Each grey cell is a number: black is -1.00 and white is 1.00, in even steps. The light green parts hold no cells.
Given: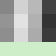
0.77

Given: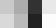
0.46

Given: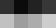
0.23

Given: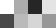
0.46

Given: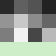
0.57

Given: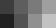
-0.36

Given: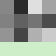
-0.24

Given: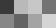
-0.22
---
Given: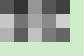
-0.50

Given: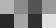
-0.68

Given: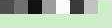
0.97

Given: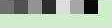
0.73

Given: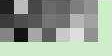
-0.23

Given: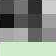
-0.87

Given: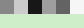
-0.22

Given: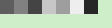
0.24
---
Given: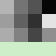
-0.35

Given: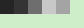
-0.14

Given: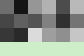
0.18

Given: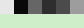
-0.20

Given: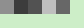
-0.36

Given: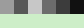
0.56

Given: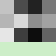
-0.73
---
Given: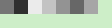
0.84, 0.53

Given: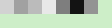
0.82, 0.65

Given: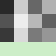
0.86, 0.70

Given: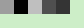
0.50, 0.23

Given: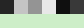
0.82, 0.54

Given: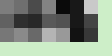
0.58, 0.41
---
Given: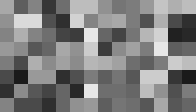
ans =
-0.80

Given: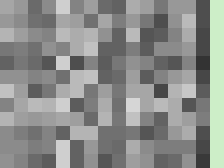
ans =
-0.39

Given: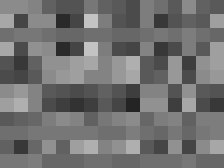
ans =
-0.02

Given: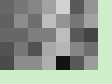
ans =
-0.47

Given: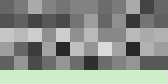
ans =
0.39
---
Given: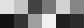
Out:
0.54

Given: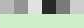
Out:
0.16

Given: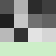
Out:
0.39

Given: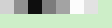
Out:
0.13

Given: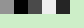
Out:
-0.99

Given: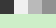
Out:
0.88

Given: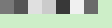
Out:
-0.33

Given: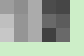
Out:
0.11

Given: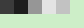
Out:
-0.77
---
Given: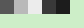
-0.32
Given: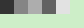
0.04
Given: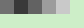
-0.12
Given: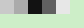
0.34
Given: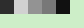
-0.06
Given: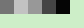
-0.09
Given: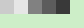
0.01
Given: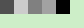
0.00
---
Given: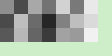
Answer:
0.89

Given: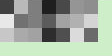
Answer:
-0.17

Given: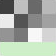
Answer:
0.66

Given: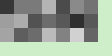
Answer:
-0.21

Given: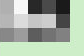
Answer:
0.01

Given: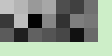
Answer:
-0.18
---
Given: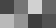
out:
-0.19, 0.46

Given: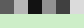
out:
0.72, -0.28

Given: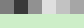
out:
0.30, -0.02

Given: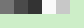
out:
0.57, -0.09

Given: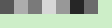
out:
-0.16, -0.32

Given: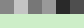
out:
-0.39, 0.04

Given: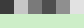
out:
0.77, -0.54

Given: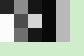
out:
0.44, 0.98

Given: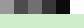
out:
0.99, 0.20
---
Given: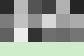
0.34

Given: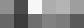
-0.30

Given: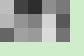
-0.31

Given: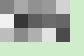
-0.20

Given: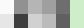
-0.25

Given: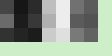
-0.35
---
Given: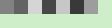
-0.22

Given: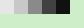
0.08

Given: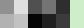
-0.64

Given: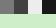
-0.05

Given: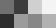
-0.12

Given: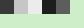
-0.27
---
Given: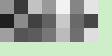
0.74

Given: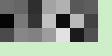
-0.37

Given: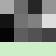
-0.48

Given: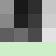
0.77

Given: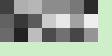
0.16

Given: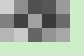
0.31

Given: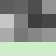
0.16

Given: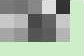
0.41
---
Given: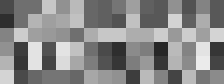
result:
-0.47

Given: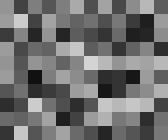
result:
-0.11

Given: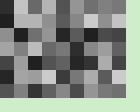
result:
0.59

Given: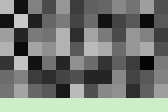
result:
0.01

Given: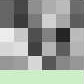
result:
0.41

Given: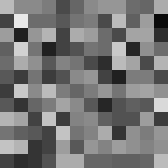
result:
0.13
